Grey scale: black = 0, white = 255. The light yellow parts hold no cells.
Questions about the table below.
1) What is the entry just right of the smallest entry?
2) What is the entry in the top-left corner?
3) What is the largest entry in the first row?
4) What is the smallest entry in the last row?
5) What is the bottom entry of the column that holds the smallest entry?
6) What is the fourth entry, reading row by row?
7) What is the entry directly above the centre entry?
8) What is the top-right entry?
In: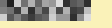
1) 206
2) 113
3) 220
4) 47
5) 88
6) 113
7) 164
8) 47

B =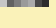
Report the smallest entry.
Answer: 44
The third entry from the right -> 170
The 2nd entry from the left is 98

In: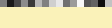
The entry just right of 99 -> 14
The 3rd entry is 73
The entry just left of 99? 85
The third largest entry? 207
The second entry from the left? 27
